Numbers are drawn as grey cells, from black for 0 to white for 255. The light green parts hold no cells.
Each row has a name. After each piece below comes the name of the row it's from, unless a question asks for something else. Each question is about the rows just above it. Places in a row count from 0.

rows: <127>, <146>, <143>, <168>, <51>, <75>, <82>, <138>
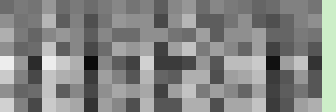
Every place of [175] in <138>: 13 14 22
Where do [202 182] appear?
<138>
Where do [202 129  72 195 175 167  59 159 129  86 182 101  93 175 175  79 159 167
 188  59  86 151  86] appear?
<75>
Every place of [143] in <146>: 0 9 10 12 17 22

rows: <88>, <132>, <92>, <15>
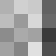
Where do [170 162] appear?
<92>
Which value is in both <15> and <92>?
[162]
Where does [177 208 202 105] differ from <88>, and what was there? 3, [98]
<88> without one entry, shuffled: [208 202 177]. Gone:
[98]
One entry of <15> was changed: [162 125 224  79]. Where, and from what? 1, [133]
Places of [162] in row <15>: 0

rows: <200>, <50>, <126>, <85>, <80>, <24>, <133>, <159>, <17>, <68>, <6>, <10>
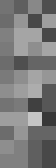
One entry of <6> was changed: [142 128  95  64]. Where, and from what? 3, [72]
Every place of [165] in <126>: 1 2
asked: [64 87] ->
<159>
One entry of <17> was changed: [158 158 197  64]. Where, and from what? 3, [56]
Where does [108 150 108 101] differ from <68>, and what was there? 2, [101]
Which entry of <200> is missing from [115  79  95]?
[136]
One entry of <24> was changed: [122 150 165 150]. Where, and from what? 1, [142]

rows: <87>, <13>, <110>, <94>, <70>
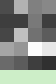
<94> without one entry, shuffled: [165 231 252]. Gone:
[150]
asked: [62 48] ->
<70>

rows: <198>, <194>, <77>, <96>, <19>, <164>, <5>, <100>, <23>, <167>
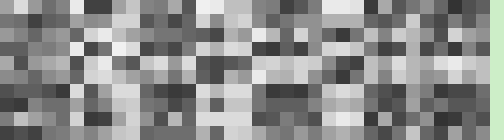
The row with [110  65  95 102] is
<194>
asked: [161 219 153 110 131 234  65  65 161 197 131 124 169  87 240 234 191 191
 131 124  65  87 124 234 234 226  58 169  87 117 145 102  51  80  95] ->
<198>
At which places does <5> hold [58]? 4 12 19 21 31
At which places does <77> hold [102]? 2 5 13 20 23
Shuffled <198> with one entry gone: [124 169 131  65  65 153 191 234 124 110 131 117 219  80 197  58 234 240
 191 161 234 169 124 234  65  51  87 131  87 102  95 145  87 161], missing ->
[226]
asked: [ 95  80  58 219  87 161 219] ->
<5>
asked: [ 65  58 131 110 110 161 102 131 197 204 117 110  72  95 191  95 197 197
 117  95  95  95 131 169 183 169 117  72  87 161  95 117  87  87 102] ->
<100>

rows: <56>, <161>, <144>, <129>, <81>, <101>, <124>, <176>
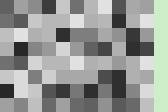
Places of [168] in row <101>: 4 5 6 10
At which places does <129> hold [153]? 3 5
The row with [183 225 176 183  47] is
<161>
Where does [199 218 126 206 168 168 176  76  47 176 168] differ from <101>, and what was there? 6, [168]
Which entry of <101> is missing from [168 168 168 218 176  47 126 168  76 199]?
[206]
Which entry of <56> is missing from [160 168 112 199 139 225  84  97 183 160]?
[61]

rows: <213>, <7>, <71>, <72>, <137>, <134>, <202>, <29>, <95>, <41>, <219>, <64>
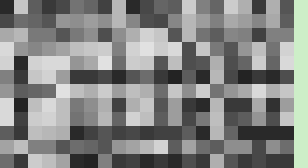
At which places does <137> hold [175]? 15
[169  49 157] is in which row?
<29>
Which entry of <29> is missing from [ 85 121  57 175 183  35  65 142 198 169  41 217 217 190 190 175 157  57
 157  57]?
[49]

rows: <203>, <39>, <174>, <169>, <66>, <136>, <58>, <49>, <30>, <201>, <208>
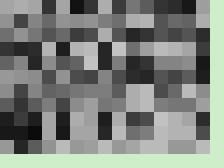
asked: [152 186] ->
<208>
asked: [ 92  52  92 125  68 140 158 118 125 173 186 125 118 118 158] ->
<49>
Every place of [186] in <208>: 4 7 10 11 14

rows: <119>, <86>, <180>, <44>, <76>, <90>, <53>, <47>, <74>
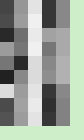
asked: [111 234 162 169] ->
<180>
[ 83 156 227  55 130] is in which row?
<74>
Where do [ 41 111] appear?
<180>
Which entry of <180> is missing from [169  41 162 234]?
[111]
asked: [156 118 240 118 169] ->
<44>
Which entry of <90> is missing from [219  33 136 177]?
[142]
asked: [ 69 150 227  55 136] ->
<119>

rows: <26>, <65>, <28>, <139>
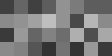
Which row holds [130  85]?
<139>
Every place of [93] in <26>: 3 6 7
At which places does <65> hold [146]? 1 4

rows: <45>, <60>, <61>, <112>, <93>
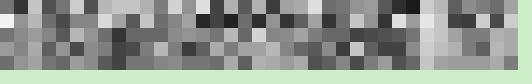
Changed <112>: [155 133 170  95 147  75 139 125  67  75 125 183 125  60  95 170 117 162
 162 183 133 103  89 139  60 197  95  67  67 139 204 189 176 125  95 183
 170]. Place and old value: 16, [125]
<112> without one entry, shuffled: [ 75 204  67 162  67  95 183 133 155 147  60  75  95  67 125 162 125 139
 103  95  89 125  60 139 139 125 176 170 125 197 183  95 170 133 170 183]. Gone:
[189]
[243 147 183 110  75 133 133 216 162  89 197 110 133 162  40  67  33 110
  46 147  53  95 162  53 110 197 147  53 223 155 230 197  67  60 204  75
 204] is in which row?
<60>

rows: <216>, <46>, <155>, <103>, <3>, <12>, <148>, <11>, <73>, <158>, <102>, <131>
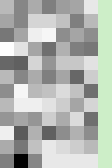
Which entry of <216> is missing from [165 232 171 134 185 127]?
[157]
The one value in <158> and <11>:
[239]
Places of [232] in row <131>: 3 4 5 6

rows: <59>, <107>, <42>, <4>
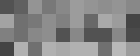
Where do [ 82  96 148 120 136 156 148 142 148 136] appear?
<59>
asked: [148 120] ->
<59>
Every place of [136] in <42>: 2 5 8
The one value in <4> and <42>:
[112]
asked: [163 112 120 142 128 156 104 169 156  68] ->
<107>
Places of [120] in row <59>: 3
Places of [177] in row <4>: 1 3 5 6

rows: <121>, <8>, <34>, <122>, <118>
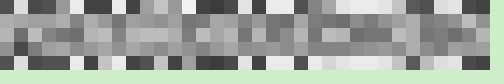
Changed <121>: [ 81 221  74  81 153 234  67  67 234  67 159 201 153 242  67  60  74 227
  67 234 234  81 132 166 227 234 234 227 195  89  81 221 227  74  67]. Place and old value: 11, [195]
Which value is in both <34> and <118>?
[188]
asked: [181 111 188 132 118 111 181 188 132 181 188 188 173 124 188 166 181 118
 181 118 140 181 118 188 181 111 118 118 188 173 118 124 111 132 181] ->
<34>
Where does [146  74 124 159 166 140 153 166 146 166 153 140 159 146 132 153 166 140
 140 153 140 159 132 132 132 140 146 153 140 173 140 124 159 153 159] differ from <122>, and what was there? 18, [146]
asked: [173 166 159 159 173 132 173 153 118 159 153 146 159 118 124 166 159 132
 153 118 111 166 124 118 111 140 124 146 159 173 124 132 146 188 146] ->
<8>
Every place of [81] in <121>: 0 3 21 30

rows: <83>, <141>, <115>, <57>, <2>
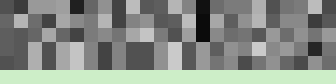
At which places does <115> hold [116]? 8 17 22
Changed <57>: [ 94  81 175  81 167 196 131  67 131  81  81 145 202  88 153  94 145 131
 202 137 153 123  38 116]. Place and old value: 1, [88]
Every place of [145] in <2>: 11 19 22
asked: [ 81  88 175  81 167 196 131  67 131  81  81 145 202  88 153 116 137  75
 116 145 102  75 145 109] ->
<2>
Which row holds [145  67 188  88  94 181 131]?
<83>

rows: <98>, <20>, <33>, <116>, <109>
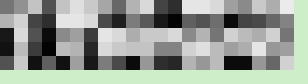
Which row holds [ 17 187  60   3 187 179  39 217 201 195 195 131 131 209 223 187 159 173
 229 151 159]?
<116>
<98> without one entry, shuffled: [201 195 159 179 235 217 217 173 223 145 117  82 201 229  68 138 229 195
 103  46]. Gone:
[166]
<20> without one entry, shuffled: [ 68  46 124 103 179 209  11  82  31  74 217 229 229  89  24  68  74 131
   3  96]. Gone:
[110]
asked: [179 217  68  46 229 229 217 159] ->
<98>

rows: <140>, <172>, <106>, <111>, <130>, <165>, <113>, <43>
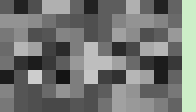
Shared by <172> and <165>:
[85]
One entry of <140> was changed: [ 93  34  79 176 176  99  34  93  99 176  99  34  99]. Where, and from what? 8, [93]
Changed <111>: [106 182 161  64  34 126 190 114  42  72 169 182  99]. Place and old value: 4, [42]
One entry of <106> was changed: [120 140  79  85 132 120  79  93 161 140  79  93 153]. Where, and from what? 5, [126]
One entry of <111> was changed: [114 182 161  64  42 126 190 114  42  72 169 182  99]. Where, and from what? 0, [106]
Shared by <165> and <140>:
[99]
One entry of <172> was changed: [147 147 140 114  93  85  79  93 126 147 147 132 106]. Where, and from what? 8, [132]

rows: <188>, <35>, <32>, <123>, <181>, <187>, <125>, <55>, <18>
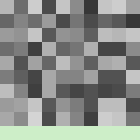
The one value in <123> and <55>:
[124]
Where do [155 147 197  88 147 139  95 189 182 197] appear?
<32>
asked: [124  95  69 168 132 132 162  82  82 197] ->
<187>
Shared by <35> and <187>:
[132]
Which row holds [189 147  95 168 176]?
<181>
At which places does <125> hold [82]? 6

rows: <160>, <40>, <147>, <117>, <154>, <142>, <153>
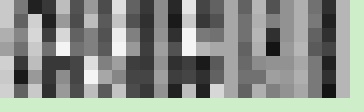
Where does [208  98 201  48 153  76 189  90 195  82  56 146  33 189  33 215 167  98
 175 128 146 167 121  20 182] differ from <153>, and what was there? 9, [76]
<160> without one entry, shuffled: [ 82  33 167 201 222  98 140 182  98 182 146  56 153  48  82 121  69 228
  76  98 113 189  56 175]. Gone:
[40]
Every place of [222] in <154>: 6
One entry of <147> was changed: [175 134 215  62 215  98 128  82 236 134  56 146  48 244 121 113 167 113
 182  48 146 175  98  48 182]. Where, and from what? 9, [128]
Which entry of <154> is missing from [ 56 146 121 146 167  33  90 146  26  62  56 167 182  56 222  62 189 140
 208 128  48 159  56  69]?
[105]
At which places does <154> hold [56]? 1 3 4 10

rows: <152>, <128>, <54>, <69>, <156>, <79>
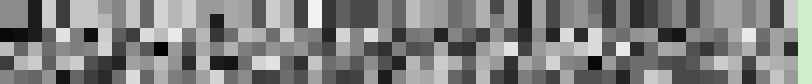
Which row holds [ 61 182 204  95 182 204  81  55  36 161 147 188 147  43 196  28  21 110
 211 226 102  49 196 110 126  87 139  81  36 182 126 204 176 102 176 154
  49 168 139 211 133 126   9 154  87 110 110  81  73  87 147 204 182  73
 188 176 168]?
<156>
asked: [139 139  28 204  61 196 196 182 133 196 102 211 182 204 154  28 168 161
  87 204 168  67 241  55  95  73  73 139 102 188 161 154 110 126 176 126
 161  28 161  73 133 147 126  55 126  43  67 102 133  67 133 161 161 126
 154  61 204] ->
<128>
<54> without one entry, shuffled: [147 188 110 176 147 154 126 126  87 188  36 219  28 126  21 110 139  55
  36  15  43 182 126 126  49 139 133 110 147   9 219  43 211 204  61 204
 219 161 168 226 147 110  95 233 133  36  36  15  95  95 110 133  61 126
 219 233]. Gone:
[118]

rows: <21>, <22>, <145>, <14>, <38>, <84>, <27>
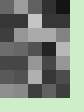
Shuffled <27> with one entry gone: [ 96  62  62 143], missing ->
[137]
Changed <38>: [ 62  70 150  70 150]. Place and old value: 0, [70]
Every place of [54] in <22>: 0 1 3 4
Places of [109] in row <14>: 0
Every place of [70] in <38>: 0 1 3
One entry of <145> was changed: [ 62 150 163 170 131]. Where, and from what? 2, [170]
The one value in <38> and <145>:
[150]

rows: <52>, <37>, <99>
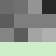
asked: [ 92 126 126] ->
<37>
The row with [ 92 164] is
<99>
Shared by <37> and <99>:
[92]
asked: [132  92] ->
<99>
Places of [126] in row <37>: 1 2 3

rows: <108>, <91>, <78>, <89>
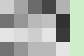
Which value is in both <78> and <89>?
[228]
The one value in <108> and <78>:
[206]

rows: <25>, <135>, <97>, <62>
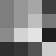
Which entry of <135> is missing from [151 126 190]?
[120]
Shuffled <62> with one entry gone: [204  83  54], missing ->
[46]

